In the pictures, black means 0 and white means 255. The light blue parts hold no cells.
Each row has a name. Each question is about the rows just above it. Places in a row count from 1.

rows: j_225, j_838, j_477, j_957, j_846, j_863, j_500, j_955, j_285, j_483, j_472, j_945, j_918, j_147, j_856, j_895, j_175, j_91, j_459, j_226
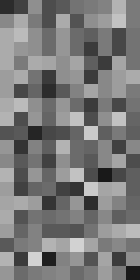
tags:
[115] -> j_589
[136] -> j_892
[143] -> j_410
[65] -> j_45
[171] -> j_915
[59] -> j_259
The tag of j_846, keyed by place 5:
j_410
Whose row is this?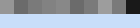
j_226

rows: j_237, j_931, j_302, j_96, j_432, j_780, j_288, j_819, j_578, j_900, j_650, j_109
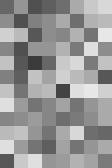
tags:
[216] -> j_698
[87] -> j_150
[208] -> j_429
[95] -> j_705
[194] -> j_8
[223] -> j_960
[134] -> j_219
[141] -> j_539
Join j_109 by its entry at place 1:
j_150
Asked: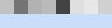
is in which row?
j_288
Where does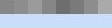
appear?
j_578
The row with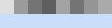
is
j_650
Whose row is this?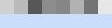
j_302

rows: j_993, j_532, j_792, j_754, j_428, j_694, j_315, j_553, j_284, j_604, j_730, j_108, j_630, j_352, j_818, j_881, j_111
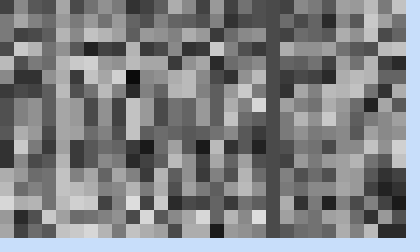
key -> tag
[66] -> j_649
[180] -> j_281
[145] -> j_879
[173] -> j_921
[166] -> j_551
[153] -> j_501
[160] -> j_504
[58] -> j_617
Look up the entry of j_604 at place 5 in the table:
j_551
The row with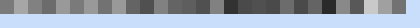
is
j_532
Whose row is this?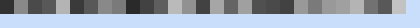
j_108
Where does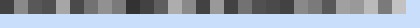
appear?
j_993

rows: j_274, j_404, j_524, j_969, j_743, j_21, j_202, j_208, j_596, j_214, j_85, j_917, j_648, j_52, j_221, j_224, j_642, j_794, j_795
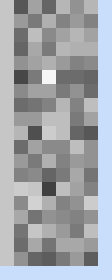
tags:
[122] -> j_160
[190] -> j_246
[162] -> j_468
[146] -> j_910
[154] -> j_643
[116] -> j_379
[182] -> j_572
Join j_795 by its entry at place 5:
j_160
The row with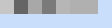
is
j_969
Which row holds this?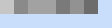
j_202
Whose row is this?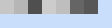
j_214

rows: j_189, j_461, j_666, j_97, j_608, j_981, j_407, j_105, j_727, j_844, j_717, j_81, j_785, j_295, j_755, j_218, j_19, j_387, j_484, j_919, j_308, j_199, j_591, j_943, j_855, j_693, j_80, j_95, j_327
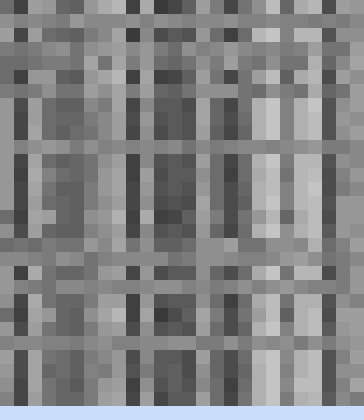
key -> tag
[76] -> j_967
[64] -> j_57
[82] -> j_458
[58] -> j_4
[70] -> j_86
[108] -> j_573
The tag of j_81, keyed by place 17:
j_86
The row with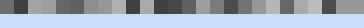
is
j_218
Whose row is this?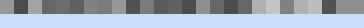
j_80

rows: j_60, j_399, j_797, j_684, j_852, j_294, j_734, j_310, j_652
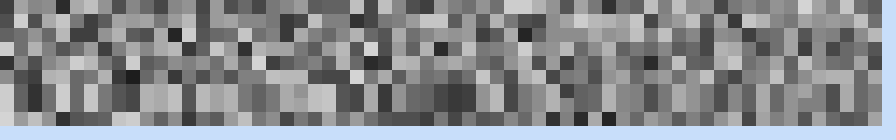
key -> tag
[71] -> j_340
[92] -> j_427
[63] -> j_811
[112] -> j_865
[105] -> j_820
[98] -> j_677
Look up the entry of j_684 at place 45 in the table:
j_677
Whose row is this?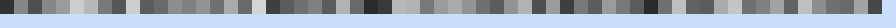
j_852
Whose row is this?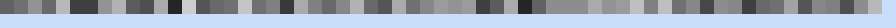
j_797

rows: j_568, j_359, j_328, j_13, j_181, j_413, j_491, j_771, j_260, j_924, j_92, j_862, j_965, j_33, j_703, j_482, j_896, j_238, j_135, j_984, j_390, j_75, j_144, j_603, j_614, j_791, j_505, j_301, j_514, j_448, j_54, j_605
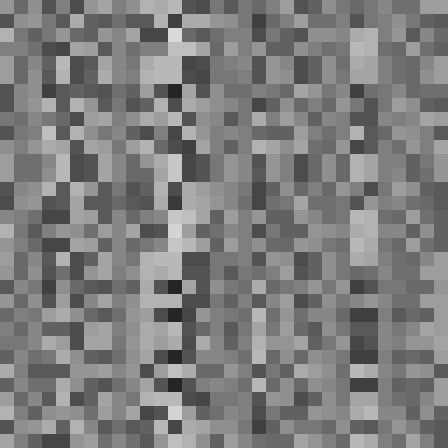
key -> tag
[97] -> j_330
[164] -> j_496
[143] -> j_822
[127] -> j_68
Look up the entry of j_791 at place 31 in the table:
j_330
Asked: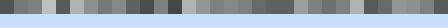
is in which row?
j_924
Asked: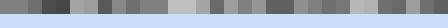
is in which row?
j_13
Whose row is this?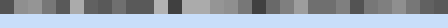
j_359
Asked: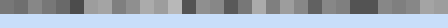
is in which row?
j_260
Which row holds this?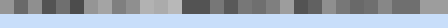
j_984
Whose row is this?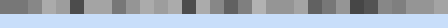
j_614

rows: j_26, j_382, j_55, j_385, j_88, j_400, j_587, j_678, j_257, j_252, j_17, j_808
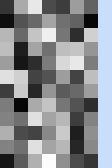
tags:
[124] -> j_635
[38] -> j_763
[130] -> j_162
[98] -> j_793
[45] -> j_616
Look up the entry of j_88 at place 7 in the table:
j_635
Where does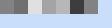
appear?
j_257

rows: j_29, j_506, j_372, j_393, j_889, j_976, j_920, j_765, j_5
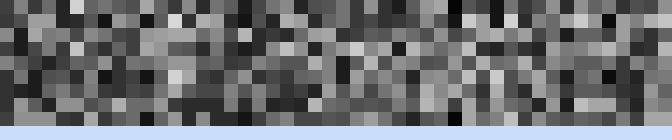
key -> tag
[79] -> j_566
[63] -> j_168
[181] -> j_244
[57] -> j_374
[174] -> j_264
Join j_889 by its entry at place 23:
j_264
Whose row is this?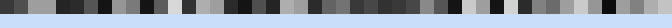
j_506
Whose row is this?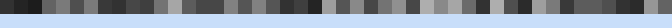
j_920
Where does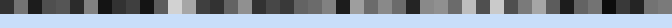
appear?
j_976
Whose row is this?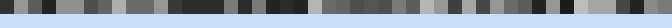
j_765

